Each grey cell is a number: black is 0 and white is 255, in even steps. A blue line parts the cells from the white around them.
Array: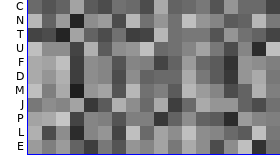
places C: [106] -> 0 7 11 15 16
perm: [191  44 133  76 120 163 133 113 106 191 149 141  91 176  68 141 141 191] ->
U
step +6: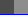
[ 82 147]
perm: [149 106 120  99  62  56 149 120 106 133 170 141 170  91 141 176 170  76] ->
D
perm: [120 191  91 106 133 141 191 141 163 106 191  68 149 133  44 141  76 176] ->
L
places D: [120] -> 12 17
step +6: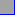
[169]

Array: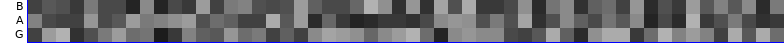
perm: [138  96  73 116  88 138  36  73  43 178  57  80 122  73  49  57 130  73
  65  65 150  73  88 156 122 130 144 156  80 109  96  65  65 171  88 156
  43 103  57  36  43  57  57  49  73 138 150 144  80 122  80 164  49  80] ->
A
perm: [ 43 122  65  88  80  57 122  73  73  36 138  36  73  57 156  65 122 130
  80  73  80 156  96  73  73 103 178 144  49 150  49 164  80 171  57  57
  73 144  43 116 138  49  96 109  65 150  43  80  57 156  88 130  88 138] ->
B
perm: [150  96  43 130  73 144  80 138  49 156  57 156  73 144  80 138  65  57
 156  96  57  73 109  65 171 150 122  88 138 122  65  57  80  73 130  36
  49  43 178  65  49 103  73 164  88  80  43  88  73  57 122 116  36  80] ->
A
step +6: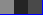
[144  42  79]

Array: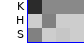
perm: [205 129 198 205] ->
S
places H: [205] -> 0 2 3
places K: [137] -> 1 2 3
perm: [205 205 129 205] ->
H
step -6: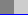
[123 199]

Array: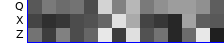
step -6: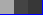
[164  62  49]
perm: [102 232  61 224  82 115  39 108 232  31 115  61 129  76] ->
Z
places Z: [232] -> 5 12
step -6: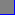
[123]

